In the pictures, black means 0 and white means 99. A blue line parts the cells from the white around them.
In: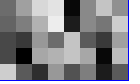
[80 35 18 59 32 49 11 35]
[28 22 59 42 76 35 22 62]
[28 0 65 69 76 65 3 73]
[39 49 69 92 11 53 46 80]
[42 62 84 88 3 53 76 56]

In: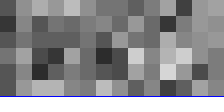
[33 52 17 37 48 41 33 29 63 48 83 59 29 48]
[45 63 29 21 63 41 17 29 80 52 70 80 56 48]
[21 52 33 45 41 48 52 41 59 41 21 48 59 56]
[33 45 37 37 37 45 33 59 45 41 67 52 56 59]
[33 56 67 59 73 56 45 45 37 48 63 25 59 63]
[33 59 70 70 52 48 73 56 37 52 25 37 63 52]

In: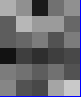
[68 56 10 44 56]
[7 24 18 24 28]
[52 32 28 64 78]
[48 44 36 44 32]
[36 40 48 32 48]
[36 71 60 60 40]

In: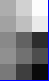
[47 24 4]
[53 38 17]
[56 44 30]
[63 74 91]
[67 81 98]

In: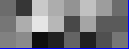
[50 54 6 13 39 13 31 46]
[42 21 78 67 57 75 61 42]
[46 67 89 71 28 64 35 35]

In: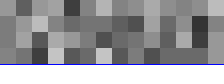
[51 45 24 76 34 41 76 34 48 31 41 41 41 59]
[48 63 34 66 59 48 31 41 45 55 37 66 24 59]
[59 37 59 63 24 51 70 51 55 66 55 51 55 73]
[48 59 73 51 41 45 45 37 31 63 41 55 20 51]

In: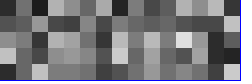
[17 44 11 69 55 40 66 14 48 28 36 69 55 72 21]
[55 48 21 69 63 44 21 72 48 72 48 86 59 17 36]
[75 40 28 55 59 52 32 79 40 63 40 32 63 17 14]
[32 36 59 28 25 52 28 48 40 36 40 32 28 28 75]
[17 40 75 48 48 44 25 32 44 59 44 52 44 25 79]

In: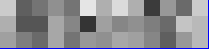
[68 33 33 65 52 20 62 52 56 49 41 76 72]
[62 49 41 65 45 59 56 65 62 52 37 59 72]
[79 37 45 56 45 89 68 85 68 23 59 41 79]
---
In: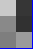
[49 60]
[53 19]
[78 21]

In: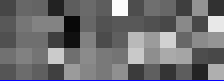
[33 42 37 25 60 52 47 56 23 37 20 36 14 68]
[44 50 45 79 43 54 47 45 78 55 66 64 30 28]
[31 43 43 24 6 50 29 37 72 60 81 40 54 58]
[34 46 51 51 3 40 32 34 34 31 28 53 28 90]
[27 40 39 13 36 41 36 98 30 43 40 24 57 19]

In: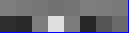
[18 16 49 86 48 15 33 41]
[49 47 46 44 45 49 48 47]

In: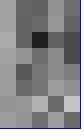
[61 57 44 61 41]
[58 59 69 40 76]
[61 40 45 61 55]
[61 34 46 54 48]
[62 58 42 54 29]
[66 38 12 37 29]
[62 38 40 59 38]
[62 39 37 56 42]

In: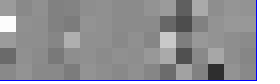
[53 57 53 53 48 57 55 53 56 52 42 63 50 18 57 53]
[41 56 54 47 55 56 54 56 55 59 66 31 53 65 55 52]
[60 55 55 52 68 56 56 53 56 52 78 49 59 57 55 54]
[98 56 55 50 48 57 56 54 54 54 40 30 50 57 59 59]
[60 53 56 50 51 55 56 54 54 57 60 37 66 55 58 57]

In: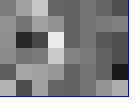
[70 30 62 39 38 45 57 67]
[36 65 62 59 38 45 38 9]
[54 45 47 79 51 47 38 31]
[55 15 27 91 38 45 34 31]
[56 45 62 56 38 45 47 50]
[48 62 77 39 38 45 39 31]
